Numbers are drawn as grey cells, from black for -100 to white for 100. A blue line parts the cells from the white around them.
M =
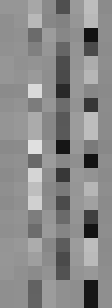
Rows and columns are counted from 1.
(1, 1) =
18
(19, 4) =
10
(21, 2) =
13
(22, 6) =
11
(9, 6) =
22
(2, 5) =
2
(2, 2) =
16
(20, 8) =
11
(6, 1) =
18
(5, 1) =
18
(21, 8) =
12
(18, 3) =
35
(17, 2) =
14
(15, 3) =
63
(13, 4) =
11
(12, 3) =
-18
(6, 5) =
-42
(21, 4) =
22
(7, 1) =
9
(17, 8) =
11
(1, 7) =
48
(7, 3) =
71
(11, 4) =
14
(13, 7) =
15
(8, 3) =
-3
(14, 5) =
-4
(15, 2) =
13
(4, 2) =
15
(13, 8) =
9
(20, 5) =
-36
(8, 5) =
-15
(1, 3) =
31
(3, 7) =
-86
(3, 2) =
14
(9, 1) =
17

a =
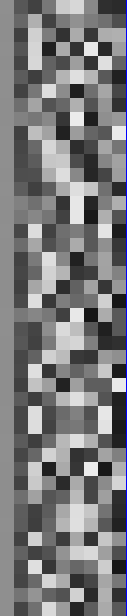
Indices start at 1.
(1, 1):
12
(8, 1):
11
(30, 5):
-16
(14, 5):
33
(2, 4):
-48
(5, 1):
11
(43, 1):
12
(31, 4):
-48
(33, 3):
-19
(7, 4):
73
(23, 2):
-5
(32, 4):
-17
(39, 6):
31
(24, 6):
49
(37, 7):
55
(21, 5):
-65
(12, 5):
58
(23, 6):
82
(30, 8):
81
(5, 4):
-23
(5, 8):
75
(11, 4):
68
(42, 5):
35
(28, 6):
25
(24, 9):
-30
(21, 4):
58
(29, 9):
-75
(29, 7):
38
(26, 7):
-59
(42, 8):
30
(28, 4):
24
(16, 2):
-6
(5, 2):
-47
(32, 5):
44
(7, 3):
-7
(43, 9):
-63
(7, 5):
10
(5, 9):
-22

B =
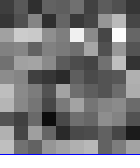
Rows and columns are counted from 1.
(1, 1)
-51
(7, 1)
49
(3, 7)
8
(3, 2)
60
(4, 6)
-13
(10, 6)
-43
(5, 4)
8
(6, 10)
38
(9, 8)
11
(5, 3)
29
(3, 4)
12
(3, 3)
58
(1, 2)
-31
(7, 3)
-3
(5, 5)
-29
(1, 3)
-63
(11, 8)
-23
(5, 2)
26
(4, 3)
-23
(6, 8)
-35
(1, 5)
-26
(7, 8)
-35
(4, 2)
5
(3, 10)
-20
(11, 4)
18
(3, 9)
98
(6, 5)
-67
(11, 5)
28
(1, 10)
-58
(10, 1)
39

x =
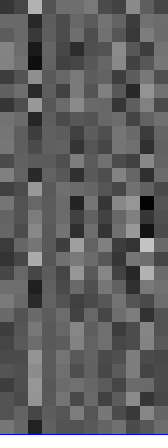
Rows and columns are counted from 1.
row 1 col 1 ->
-58
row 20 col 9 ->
-48
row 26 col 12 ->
-44
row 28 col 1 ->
-51
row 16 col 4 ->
-28
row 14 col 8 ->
-33
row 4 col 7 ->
-38
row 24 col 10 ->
-40
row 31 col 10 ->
-41
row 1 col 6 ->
-14
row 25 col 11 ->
3
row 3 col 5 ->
-40
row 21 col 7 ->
-38
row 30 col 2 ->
-23
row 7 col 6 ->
-4
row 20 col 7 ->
-30
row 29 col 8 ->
-49
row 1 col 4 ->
-35
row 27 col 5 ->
-13
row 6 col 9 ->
-51
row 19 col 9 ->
-58
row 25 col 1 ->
-46
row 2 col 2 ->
-18
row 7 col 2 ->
-14
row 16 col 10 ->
0
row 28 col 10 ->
-16
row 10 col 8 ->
-38
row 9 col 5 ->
-42
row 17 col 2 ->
-40
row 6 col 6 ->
-5
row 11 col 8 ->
-45
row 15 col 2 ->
-36
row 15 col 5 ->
-16
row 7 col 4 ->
-26
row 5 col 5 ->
-49

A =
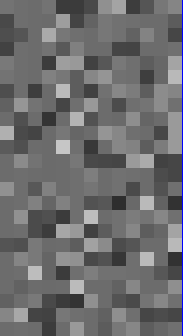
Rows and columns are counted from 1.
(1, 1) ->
-10
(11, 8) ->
-15
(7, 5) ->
47
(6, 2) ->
-14
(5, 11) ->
-27
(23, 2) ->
32
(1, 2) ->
-14
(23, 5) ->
-7
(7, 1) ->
-39
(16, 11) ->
-9
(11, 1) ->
-29
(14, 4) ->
1
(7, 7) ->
-49
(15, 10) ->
-18
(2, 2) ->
-14
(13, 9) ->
-11
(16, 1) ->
-15
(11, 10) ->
2
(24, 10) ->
6
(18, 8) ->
9
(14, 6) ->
-13
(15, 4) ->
-21
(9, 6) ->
41
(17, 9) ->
-11
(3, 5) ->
-7
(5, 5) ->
24
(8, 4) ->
-16
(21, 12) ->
-15
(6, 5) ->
-7
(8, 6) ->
-13
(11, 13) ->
21
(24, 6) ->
20
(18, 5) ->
-15
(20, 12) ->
-32
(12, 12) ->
-48
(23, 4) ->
-48

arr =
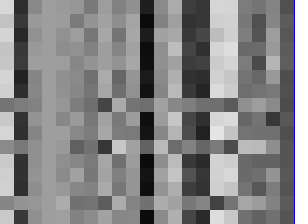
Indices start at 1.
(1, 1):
69
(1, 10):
13
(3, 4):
24
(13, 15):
-58
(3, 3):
14
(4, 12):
12
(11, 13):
-15
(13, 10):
17
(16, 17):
56
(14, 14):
-51
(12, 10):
22
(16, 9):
6
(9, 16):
67
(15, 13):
27
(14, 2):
-62
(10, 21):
-38
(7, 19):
-10
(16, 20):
-11
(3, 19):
-34
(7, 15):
-71
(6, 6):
8
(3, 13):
32
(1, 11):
-76
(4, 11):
-90
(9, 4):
24
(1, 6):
18
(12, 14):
-55
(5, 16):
59
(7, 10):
14
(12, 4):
24
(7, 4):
24
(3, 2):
-69
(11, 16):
-4
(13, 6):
26
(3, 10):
31
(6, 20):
20

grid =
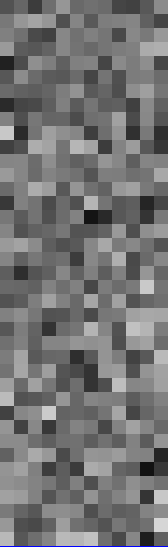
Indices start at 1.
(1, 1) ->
-36
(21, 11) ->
58
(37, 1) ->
-4
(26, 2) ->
29
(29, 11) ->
-13
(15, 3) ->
-10
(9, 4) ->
-21
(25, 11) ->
27
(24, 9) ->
-36
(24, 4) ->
-60
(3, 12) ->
20
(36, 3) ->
2
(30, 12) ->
-7
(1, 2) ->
-20
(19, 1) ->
4
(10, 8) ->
-14
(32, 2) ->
9
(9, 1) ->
1
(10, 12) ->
-64
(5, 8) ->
-46
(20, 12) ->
-20
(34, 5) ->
-27
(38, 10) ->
-21
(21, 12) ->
-9
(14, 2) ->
0
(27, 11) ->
16
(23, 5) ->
-34
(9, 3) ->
-7
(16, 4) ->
-37
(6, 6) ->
-16
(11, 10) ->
22
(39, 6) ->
43
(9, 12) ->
-34
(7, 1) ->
-17
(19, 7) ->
7
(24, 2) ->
-2
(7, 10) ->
11
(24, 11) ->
41
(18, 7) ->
6

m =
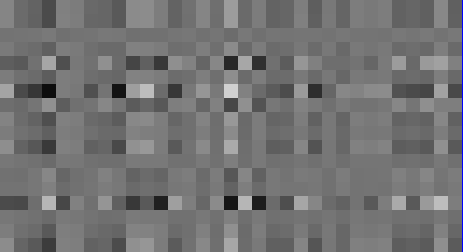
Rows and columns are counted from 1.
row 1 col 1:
4
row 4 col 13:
-14
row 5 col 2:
-30
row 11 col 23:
-35
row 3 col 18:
-6
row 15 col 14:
-1
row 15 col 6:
1
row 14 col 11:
-13
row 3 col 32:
-10
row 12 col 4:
-16
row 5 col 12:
-56
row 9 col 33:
-24
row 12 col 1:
-7
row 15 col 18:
43
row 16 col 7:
-10
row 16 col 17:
0
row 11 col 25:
-19
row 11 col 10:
14
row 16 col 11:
-6
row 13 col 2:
-12
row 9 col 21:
-19
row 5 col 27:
-20
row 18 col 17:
31
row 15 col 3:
-14
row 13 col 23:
-6
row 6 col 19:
-2
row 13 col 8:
1
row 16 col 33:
-13
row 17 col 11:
2
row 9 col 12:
-2
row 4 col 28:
-5
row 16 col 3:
-11
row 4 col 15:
-1
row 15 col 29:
33
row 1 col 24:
-6
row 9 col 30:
-19
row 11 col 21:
-25
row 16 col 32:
-7
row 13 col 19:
-24
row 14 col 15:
-14
